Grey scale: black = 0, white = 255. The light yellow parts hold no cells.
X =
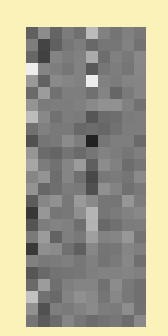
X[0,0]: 96
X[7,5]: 86
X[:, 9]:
[119, 114, 136, 135, 133, 133, 114, 125, 125, 106, 127, 118, 138, 121, 125, 136, 125, 115, 127, 111, 128, 112, 112, 113, 137]
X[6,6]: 145
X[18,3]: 112
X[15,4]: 143
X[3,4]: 130
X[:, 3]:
[124, 118, 124, 118, 133, 126, 125, 125, 122, 139, 116, 133, 133, 124, 120, 120, 128, 127, 112, 127, 117, 127, 131, 122, 133]
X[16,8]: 124
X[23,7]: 123
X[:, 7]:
[116, 118, 128, 125, 124, 102, 145, 110, 113, 126, 125, 129, 123, 131, 117, 123, 112, 133, 119, 122, 130, 140, 135, 123, 119]
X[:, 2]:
[100, 96, 132, 126, 138, 113, 125, 113, 121, 121, 101, 113, 109, 111, 145, 118, 131, 99, 138, 123, 115, 111, 105, 126, 107]
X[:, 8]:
[128, 130, 121, 118, 132, 122, 129, 123, 125, 126, 118, 109, 117, 112, 150, 130, 124, 151, 133, 135, 132, 121, 120, 141, 108]
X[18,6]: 117
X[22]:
[194, 113, 105, 131, 144, 137, 117, 135, 120, 112]
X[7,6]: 107
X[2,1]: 65
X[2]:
[103, 65, 132, 124, 129, 171, 109, 128, 121, 136]
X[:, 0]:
[96, 126, 103, 237, 153, 106, 148, 188, 113, 81, 150, 166, 134, 147, 92, 56, 84, 122, 57, 129, 86, 106, 194, 145, 117]
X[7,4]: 123
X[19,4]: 119
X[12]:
[134, 148, 109, 133, 112, 72, 120, 123, 117, 138]

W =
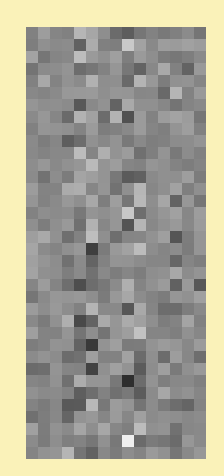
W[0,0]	129
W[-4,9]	160
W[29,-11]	172
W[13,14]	143
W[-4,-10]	152
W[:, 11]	[121, 157, 124, 169, 125, 105, 135, 156, 127, 129, 148, 144, 144, 143, 166, 150, 145, 159, 133, 134, 145, 155, 124, 109, 125, 133, 155, 108, 159, 127, 167, 123, 144, 147, 118, 145]
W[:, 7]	[107, 126, 159, 150, 143, 150, 99, 179, 129, 147, 147, 157, 120, 114, 158, 150, 150, 110, 153, 148, 125, 139, 152, 137, 150, 149, 159, 130, 160, 120, 112, 156, 155, 135, 120, 123]
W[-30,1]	142
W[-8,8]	147
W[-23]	[156, 131, 131, 171, 174, 134, 149, 114, 144, 182, 135, 143, 162, 127, 143]
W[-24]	[139, 114, 141, 124, 164, 158, 148, 120, 91, 97, 138, 144, 143, 158, 124]
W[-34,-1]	138
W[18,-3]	140
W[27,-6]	107
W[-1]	[132, 146, 149, 181, 117, 98, 136, 123, 141, 132, 154, 145, 118, 137, 151]
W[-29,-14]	151
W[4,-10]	177
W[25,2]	130
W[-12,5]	99
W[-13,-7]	87
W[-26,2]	136
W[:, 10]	[130, 137, 142, 136, 152, 136, 144, 130, 133, 126, 127, 149, 138, 135, 142, 139, 136, 146, 141, 134, 142, 145, 131, 133, 143, 133, 147, 143, 141, 147, 139, 140, 139, 144, 123, 154]
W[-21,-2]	135
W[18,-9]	123
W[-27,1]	125
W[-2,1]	123
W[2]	[163, 118, 133, 136, 189, 154, 144, 159, 126, 154, 142, 124, 119, 126, 138]
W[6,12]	116
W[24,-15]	137
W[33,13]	135
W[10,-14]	131
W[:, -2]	[139, 161, 126, 99, 147, 130, 132, 156, 158, 141, 140, 125, 158, 127, 151, 135, 136, 125, 124, 133, 140, 154, 145, 125, 164, 145, 136, 135, 144, 137, 146, 101, 136, 135, 151, 137]
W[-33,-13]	141
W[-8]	[107, 110, 148, 133, 131, 66, 144, 160, 147, 91, 141, 159, 122, 144, 153]
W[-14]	[118, 138, 151, 149, 152, 142, 123, 152, 167, 140, 131, 124, 150, 145, 160]
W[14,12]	99

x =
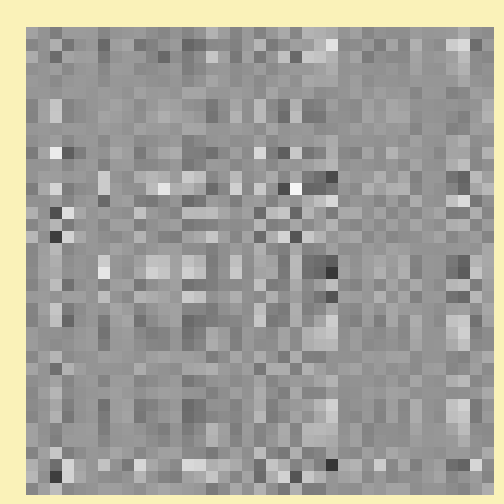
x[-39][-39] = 162
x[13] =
[125, 168, 213, 124, 139, 143, 203, 155, 145, 144, 187, 230, 174, 179, 162, 106, 134, 208, 137, 201, 148, 76, 246, 102, 104, 119, 149, 138, 176, 159, 175, 178, 134, 151, 145, 132, 105, 166, 184]
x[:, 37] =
[145, 109, 140, 140, 148, 158, 147, 153, 158, 141, 137, 135, 186, 166, 118, 174, 132, 156, 146, 180, 196, 124, 183, 141, 113, 129, 137, 154, 159, 135, 149, 121, 121, 140, 145, 143, 214, 156, 152]
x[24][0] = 130
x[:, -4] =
[153, 204, 159, 164, 150, 130, 148, 140, 129, 163, 164, 173, 115, 132, 193, 124, 174, 135, 149, 120, 115, 182, 114, 157, 194, 181, 170, 136, 134, 174, 142, 193, 190, 164, 153, 153, 110, 135, 140]
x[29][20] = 133
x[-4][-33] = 149
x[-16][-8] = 154
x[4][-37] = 138
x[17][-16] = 200
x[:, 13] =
[133, 102, 125, 126, 137, 165, 145, 158, 166, 126, 127, 119, 203, 179, 106, 185, 120, 161, 141, 193, 207, 114, 203, 133, 106, 113, 120, 158, 164, 119, 148, 107, 109, 123, 133, 138, 217, 161, 155]
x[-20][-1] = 168
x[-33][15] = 120
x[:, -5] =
[151, 140, 153, 146, 150, 151, 145, 147, 151, 146, 135, 145, 151, 145, 145, 165, 142, 164, 146, 149, 149, 140, 153, 142, 138, 148, 149, 148, 158, 144, 148, 143, 140, 151, 151, 143, 159, 164, 148]
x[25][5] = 156
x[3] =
[144, 149, 157, 137, 150, 153, 136, 155, 154, 138, 141, 147, 153, 126, 136, 150, 152, 141, 145, 156, 138, 149, 153, 152, 160, 172, 146, 149, 147, 145, 151, 143, 161, 147, 146, 164, 177, 140, 146]
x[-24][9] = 193
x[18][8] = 154
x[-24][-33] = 157
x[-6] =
[161, 145, 131, 151, 154, 156, 125, 150, 153, 147, 135, 125, 147, 123, 138, 181, 159, 125, 155, 132, 145, 170, 132, 182, 184, 180, 145, 159, 132, 143, 143, 140, 163, 149, 151, 164, 187, 140, 138]
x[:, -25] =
[146, 112, 142, 136, 147, 165, 142, 151, 165, 136, 126, 130, 191, 162, 118, 184, 126, 169, 141, 179, 191, 121, 193, 133, 115, 126, 133, 154, 167, 130, 147, 118, 119, 138, 146, 137, 213, 169, 151]
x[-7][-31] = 163
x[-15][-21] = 145
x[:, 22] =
[134, 159, 105, 153, 144, 150, 176, 188, 151, 154, 200, 149, 167, 246, 145, 103, 166, 85, 168, 185, 184, 170, 157, 174, 172, 138, 139, 173, 127, 154, 168, 153, 163, 132, 135, 175, 131, 85, 176]
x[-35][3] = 150
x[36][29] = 204
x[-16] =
[131, 159, 197, 123, 140, 152, 146, 165, 156, 132, 148, 158, 161, 133, 133, 122, 143, 153, 142, 189, 130, 122, 174, 127, 137, 167, 140, 136, 158, 145, 166, 154, 153, 148, 142, 157, 160, 141, 167]
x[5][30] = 151
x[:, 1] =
[147, 146, 144, 149, 149, 151, 160, 161, 152, 150, 164, 147, 158, 168, 144, 146, 153, 144, 158, 160, 162, 153, 155, 159, 151, 145, 146, 158, 148, 148, 157, 146, 149, 145, 147, 160, 151, 144, 159]
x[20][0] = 139
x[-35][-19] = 150
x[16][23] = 138
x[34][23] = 178
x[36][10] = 167
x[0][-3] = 171

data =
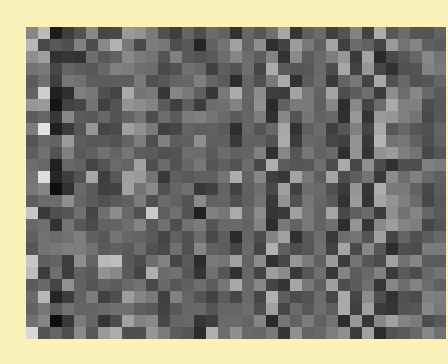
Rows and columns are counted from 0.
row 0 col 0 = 134
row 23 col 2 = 92
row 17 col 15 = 73
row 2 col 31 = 86
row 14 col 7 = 90
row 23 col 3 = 113
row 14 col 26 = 50
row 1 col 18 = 101
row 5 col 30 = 141
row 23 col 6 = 105
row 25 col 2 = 101
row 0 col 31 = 107
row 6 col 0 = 150
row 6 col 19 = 145
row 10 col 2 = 82
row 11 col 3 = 104
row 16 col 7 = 99
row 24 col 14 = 54
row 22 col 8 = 157
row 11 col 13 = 102
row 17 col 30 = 69
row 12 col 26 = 77
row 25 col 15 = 175
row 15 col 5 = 69
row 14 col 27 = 155
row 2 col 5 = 110
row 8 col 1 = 227
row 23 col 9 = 94
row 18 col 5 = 113
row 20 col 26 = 132
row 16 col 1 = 110
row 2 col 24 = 105
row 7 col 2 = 56
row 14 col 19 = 116
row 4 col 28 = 68
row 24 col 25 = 114
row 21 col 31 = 109
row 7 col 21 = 136
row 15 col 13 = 83
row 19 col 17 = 161
